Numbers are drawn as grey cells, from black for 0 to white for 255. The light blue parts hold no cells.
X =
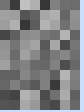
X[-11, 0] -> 114
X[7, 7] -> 127
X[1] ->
[161, 158, 85, 98, 167, 175, 102, 145]
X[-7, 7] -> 118
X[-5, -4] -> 103
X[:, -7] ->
[59, 158, 176, 95, 116, 107, 120, 97, 127, 68, 82]
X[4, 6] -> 75
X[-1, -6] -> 168
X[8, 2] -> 106
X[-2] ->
[75, 68, 179, 163, 75, 112, 172, 96]
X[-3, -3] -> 57
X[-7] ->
[145, 116, 151, 164, 89, 167, 75, 118]
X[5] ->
[150, 107, 161, 136, 99, 121, 134, 111]
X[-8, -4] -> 119
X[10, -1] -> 104
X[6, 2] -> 130
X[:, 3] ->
[176, 98, 92, 143, 164, 136, 106, 115, 89, 163, 152]

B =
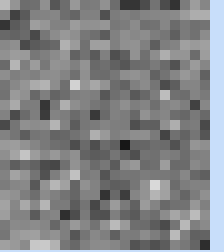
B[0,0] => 187
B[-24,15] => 134
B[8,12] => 99
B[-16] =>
[114, 154, 145, 104, 127, 100, 109, 127, 130, 126, 87, 111, 121, 89, 104, 125, 189, 112, 109, 132, 122]
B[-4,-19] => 131
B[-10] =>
[143, 164, 196, 156, 136, 152, 133, 144, 99, 92, 95, 117, 96, 79, 115, 112, 128, 123, 109, 127, 130]
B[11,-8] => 104
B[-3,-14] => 153
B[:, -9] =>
[53, 129, 124, 143, 144, 95, 86, 142, 99, 121, 143, 124, 125, 134, 23, 96, 141, 118, 97, 61, 122, 100, 154, 124, 122]
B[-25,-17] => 144
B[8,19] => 133
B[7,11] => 119
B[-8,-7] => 124
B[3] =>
[104, 99, 106, 73, 119, 140, 152, 143, 119, 111, 92, 129, 143, 136, 141, 125, 118, 95, 123, 113, 140]
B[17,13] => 117
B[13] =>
[130, 117, 93, 117, 121, 100, 103, 114, 124, 175, 153, 127, 134, 142, 143, 122, 68, 112, 99, 117, 85]
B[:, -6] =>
[115, 134, 114, 125, 94, 141, 122, 98, 117, 125, 111, 128, 95, 122, 110, 112, 111, 121, 217, 180, 132, 110, 92, 125, 80]
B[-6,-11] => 51
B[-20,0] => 145
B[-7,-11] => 103
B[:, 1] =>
[148, 65, 91, 99, 143, 156, 181, 127, 136, 154, 170, 75, 117, 117, 157, 164, 94, 163, 134, 145, 135, 131, 138, 151, 153]
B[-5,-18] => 136
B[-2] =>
[118, 151, 158, 160, 139, 146, 127, 86, 117, 136, 127, 96, 124, 123, 140, 125, 108, 186, 127, 97, 99]
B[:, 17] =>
[51, 138, 107, 95, 131, 149, 82, 134, 94, 112, 138, 109, 174, 112, 81, 123, 106, 116, 108, 121, 113, 166, 117, 186, 132]
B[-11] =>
[154, 157, 146, 133, 121, 111, 107, 77, 106, 78, 108, 96, 23, 100, 102, 110, 107, 81, 110, 149, 143]
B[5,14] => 112
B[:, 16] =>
[76, 134, 134, 118, 126, 174, 107, 115, 76, 189, 132, 134, 144, 68, 107, 128, 157, 120, 163, 161, 105, 140, 75, 108, 92]
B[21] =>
[158, 131, 131, 91, 128, 133, 47, 77, 122, 82, 80, 127, 100, 90, 118, 110, 140, 166, 147, 187, 143]
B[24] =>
[160, 153, 139, 199, 201, 178, 118, 104, 128, 139, 140, 134, 122, 83, 95, 80, 92, 132, 120, 101, 45]
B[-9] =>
[120, 94, 109, 98, 76, 71, 112, 146, 127, 107, 119, 91, 141, 152, 107, 111, 157, 106, 107, 137, 129]

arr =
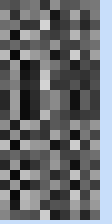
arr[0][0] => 89
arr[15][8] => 100
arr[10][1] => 158
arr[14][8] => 51
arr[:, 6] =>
[84, 71, 57, 79, 65, 55, 77, 58, 54, 90, 90, 65, 80, 99, 49, 66, 92, 66, 95, 51, 79, 53]
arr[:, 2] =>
[109, 144, 49, 189, 71, 189, 10, 21, 40, 13, 11, 12, 173, 34, 183, 74, 19, 190, 19, 186, 178, 85]
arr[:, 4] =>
[48, 150, 211, 71, 83, 133, 148, 195, 211, 110, 112, 183, 54, 51, 150, 83, 92, 102, 94, 126, 55, 204]
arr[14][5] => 19
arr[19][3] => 157
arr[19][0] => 182
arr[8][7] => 83
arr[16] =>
[37, 152, 19, 51, 92, 151, 92, 15, 104, 62]
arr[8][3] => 49
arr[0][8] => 117
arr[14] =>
[188, 10, 183, 152, 150, 19, 49, 204, 51, 164]
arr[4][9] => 111
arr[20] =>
[146, 23, 178, 160, 55, 84, 79, 163, 101, 153]
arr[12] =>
[141, 27, 173, 156, 54, 89, 80, 157, 102, 150]
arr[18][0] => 38
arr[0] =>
[89, 79, 109, 121, 48, 143, 84, 87, 117, 120]
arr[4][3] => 96
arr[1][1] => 47
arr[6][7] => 25
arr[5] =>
[185, 9, 189, 155, 133, 21, 55, 204, 60, 161]
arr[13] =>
[36, 143, 34, 67, 51, 164, 99, 15, 121, 68]
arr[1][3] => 118

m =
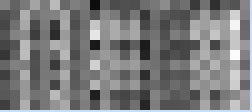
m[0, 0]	132
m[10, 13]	112
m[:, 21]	[47, 104, 177, 196, 69, 143, 179, 130, 161, 71, 108]
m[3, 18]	109
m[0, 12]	80
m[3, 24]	107
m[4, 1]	82
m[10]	[63, 99, 175, 86, 119, 147, 169, 91, 126, 79, 148, 105, 77, 112, 37, 126, 82, 82, 83, 105, 167, 108, 141, 198, 154]
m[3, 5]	43
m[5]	[54, 98, 189, 76, 124, 98, 183, 75, 116, 135, 154, 143, 91, 141, 35, 112, 66, 80, 70, 138, 175, 143, 157, 251, 129]
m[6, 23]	170
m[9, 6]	143
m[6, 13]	157
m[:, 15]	[120, 111, 104, 114, 120, 112, 113, 122, 105, 131, 126]
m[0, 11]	76
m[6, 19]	171
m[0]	[132, 99, 121, 164, 123, 186, 104, 127, 119, 13, 103, 76, 80, 78, 109, 120, 140, 97, 111, 58, 113, 47, 93, 83, 133]
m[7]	[63, 104, 174, 79, 120, 120, 172, 87, 123, 116, 150, 124, 90, 126, 45, 122, 78, 88, 84, 124, 166, 130, 148, 210, 142]
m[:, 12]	[80, 80, 123, 148, 54, 91, 146, 90, 127, 70, 77]
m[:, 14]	[109, 53, 71, 101, 27, 35, 118, 45, 93, 58, 37]
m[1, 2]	175
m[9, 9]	30
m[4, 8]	121
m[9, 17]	88
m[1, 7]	86
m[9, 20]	147
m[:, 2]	[121, 175, 168, 139, 185, 189, 127, 174, 151, 152, 175]
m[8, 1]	115

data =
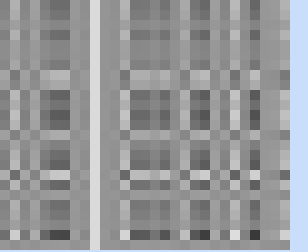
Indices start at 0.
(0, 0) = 129
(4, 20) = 131
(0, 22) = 133
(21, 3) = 157
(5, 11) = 146
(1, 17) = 142
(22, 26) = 149
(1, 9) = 218
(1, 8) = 143
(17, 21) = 135
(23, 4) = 103
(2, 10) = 148
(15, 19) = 117
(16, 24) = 136
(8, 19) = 164
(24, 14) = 151
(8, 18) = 137
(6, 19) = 128
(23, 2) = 120
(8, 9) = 218
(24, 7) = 147
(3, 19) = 117
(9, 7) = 154
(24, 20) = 153
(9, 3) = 163
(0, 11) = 144
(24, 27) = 147
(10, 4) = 129
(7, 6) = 183
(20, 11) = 144
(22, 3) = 152
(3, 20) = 104
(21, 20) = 115
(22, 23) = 162
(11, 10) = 149
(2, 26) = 149
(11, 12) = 195
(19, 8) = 149
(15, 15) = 132
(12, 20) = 99

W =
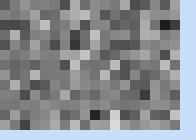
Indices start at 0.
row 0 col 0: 90
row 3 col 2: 90
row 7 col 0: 146
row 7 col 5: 122
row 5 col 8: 194
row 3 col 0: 109
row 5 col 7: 161
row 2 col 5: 114
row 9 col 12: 106
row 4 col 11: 84
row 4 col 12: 80
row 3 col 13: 102
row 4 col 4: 119
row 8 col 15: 147
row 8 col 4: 89
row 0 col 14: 91
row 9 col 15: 149
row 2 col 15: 115
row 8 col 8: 136
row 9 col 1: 125
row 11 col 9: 36
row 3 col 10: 119
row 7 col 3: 180
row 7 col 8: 132
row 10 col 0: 121
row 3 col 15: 170
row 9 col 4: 103
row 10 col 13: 120
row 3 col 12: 141
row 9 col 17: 94
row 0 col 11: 122
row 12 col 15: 162
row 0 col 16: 89
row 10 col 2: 129
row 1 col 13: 101

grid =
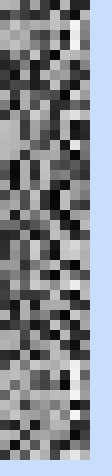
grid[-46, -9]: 182
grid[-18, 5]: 141
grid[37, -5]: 69
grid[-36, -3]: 47
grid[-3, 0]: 187
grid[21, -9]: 170
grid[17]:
[78, 9, 176, 39, 190, 118, 129, 72, 48]
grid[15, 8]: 113
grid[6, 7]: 28
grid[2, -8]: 195
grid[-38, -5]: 52
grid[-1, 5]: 70
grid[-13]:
[171, 174, 70, 171, 50, 13, 186, 48, 43]
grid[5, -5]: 58
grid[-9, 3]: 105
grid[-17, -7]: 54
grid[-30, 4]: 193
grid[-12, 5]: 184
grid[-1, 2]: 87
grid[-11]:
[42, 34, 165, 16, 72, 188, 171, 42, 56]
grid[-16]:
[52, 19, 175, 23, 170, 172, 172, 58, 44]
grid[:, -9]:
[182, 50, 151, 182, 173, 55, 37, 62, 43, 181, 125, 47, 190, 187, 183, 184, 98, 78, 165, 67, 151, 170, 109, 38, 46, 48, 154, 102, 57, 64, 52, 178, 38, 171, 179, 42, 71, 179, 183, 98, 188, 163, 53, 187, 153, 50]
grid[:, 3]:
[165, 40, 174, 86, 132, 195, 19, 29, 29, 99, 75, 205, 163, 162, 99, 157, 49, 39, 102, 192, 178, 113, 84, 16, 204, 201, 120, 184, 202, 54, 23, 106, 21, 171, 143, 16, 199, 105, 89, 188, 134, 158, 21, 161, 82, 204]
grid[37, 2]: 172
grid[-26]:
[151, 168, 74, 178, 47, 8, 188, 71, 51]
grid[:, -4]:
[21, 192, 193, 150, 192, 7, 193, 150, 192, 74, 43, 37, 55, 34, 176, 170, 81, 118, 46, 5, 8, 55, 185, 190, 22, 14, 187, 6, 141, 193, 172, 56, 194, 13, 184, 188, 173, 186, 113, 188, 122, 195, 181, 151, 50, 70]
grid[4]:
[173, 192, 168, 132, 89, 192, 62, 243, 95]
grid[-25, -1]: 166
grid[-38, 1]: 72
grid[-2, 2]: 175
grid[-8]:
[183, 108, 174, 89, 67, 113, 9, 222, 148]
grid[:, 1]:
[176, 88, 195, 160, 192, 150, 51, 16, 72, 55, 14, 162, 182, 181, 180, 171, 11, 9, 17, 150, 168, 26, 109, 42, 153, 144, 154, 128, 181, 117, 19, 35, 61, 174, 169, 34, 187, 189, 108, 191, 174, 196, 31, 178, 13, 171]
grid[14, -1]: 120
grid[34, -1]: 159
